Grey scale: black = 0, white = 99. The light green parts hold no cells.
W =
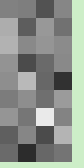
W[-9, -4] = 50
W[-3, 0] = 58
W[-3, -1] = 51
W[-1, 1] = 17
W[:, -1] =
[52, 44, 54, 53, 19, 60, 51, 70, 45]
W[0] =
[50, 49, 32, 52]
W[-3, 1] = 46
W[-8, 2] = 59
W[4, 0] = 55
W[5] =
[48, 55, 43, 60]

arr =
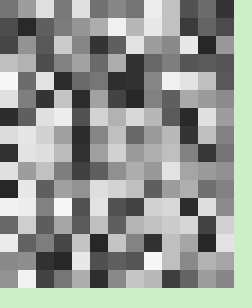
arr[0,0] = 45
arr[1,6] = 93
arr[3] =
[74, 69, 30, 50, 63, 41, 67, 19, 40, 49, 33, 35, 33]
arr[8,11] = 21
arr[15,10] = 39
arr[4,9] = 93
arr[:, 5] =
[44, 67, 20, 41, 46, 63, 82, 52, 62, 37, 86, 88, 74, 15, 31, 18]
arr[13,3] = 27
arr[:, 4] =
[87, 58, 52, 63, 41, 17, 32, 17, 19, 25, 57, 32, 35, 76, 90, 67]
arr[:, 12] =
[20, 29, 59, 33, 34, 54, 61, 50, 45, 56, 50, 54, 81, 88, 64, 52]
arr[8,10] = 50
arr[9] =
[87, 61, 75, 49, 25, 37, 56, 67, 59, 88, 64, 60, 56]
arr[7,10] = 20
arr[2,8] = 61
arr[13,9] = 74
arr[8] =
[19, 88, 86, 73, 19, 62, 81, 60, 68, 74, 50, 21, 45]
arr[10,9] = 61
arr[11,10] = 17
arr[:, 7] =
[45, 71, 88, 19, 19, 15, 84, 40, 60, 67, 74, 26, 70, 51, 33, 77]
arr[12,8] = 75
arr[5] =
[87, 49, 20, 76, 17, 63, 26, 15, 50, 37, 66, 60, 54]
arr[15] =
[57, 94, 26, 46, 67, 18, 53, 77, 72, 24, 39, 61, 52]
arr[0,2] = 87
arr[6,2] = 87
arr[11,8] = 81
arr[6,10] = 16
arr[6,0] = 17

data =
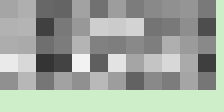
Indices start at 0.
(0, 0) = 64
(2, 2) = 43
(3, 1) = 84
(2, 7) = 53
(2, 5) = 50
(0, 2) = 40
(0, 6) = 61
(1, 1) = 70
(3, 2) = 20
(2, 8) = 49
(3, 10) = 66
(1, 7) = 82
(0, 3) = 39
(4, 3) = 63
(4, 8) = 53
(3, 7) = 64
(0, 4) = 63
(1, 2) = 25
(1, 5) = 80

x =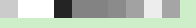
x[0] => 79
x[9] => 64
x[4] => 51
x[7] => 63

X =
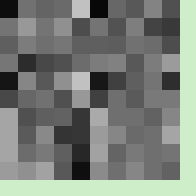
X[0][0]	5
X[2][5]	37
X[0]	[5, 44, 39, 41, 75, 3, 40, 34, 51, 31]
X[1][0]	45
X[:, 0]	[5, 45, 37, 46, 8, 28, 64, 64, 64, 60]
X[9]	[60, 56, 63, 34, 6, 54, 43, 52, 43, 38]
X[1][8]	26
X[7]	[64, 35, 53, 20, 21, 60, 52, 41, 43, 64]
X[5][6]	43
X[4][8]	45
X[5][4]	59
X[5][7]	35
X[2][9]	30
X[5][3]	31
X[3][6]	50
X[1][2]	45
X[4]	[8, 52, 34, 56, 75, 9, 25, 37, 45, 18]
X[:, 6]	[40, 32, 36, 50, 25, 43, 43, 52, 39, 43]
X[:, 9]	[31, 22, 30, 60, 18, 47, 52, 64, 45, 38]
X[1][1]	59
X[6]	[64, 31, 37, 38, 21, 66, 43, 43, 38, 52]
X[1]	[45, 59, 45, 56, 30, 45, 32, 49, 26, 22]
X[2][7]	44
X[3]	[46, 17, 28, 31, 42, 48, 50, 34, 48, 60]

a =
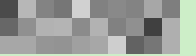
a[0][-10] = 29
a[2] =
[65, 65, 58, 57, 62, 65, 80, 38, 46, 68]
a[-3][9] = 49
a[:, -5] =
[50, 69, 65]
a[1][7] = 56
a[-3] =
[29, 71, 51, 46, 81, 50, 53, 51, 65, 49]
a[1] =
[40, 56, 69, 70, 54, 69, 50, 56, 25, 68]

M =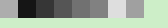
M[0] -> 67
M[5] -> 50
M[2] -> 21

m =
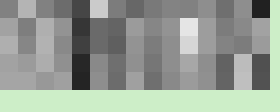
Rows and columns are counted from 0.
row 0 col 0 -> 50
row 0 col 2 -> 50
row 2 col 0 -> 68
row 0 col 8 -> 47
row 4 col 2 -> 59
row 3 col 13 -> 73
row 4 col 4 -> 14
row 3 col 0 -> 63
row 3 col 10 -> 65
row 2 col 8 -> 48
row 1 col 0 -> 63
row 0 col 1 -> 70
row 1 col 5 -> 41
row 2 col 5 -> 41
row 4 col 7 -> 62
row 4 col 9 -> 53
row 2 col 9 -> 55
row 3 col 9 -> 55
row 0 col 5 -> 79
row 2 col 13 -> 48
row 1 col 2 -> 68
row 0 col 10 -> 50

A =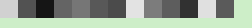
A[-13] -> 81
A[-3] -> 19
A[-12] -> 32
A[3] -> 39

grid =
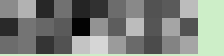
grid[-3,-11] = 54
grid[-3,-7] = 14
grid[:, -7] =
[14, 1, 76]
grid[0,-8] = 44
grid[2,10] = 64
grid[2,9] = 51
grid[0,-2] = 35
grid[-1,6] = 60
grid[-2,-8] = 35
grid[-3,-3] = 32
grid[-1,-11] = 42

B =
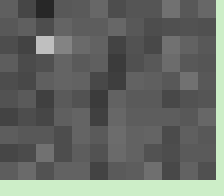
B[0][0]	37
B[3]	[36, 29, 31, 39, 35, 37, 23, 31, 34, 42, 34, 33]
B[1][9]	31
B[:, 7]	[33, 34, 32, 31, 38, 35, 36, 38, 38, 36]
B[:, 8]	[33, 30, 28, 34, 37, 35, 36, 39, 32, 43]
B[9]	[36, 41, 32, 38, 38, 26, 35, 36, 43, 28, 38, 31]
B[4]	[30, 28, 37, 39, 38, 28, 24, 38, 37, 34, 44, 34]
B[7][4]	39
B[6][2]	27
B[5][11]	33
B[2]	[30, 26, 74, 51, 41, 38, 26, 32, 28, 44, 38, 34]
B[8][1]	29
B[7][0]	36
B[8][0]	27
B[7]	[36, 34, 34, 30, 39, 35, 42, 38, 39, 29, 37, 34]
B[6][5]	25
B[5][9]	28
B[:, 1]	[27, 37, 26, 29, 28, 35, 30, 34, 29, 41]
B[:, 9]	[44, 31, 44, 42, 34, 28, 36, 29, 30, 28]
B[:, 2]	[15, 30, 74, 31, 37, 25, 27, 34, 44, 32]
